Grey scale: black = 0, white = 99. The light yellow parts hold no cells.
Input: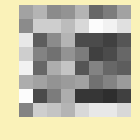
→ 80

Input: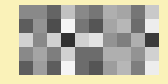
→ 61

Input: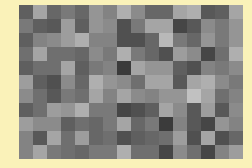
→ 64

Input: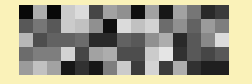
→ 75

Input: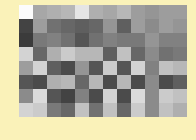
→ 79

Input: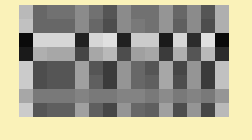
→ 33

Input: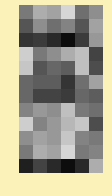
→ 26

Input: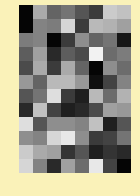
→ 51

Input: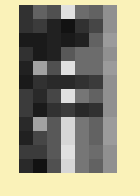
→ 7
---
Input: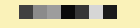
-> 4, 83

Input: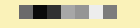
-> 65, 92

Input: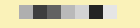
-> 72, 89

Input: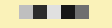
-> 87, 87

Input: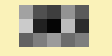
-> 2, 79

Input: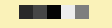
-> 2, 92

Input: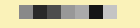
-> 59, 76

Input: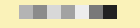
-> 63, 92
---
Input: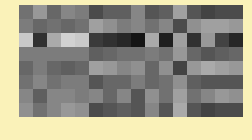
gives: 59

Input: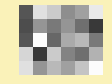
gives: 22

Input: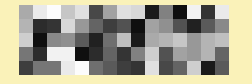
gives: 53

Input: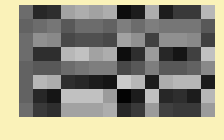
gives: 34

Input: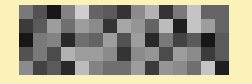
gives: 39
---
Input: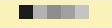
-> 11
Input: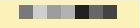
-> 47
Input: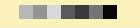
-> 71
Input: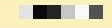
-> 88
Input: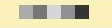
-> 66
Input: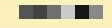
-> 33
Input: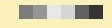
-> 48
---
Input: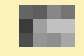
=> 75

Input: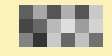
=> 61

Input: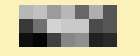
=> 29

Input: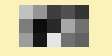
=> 65

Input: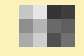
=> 41

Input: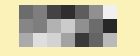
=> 42

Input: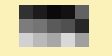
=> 31

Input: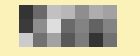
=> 38

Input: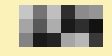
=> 18
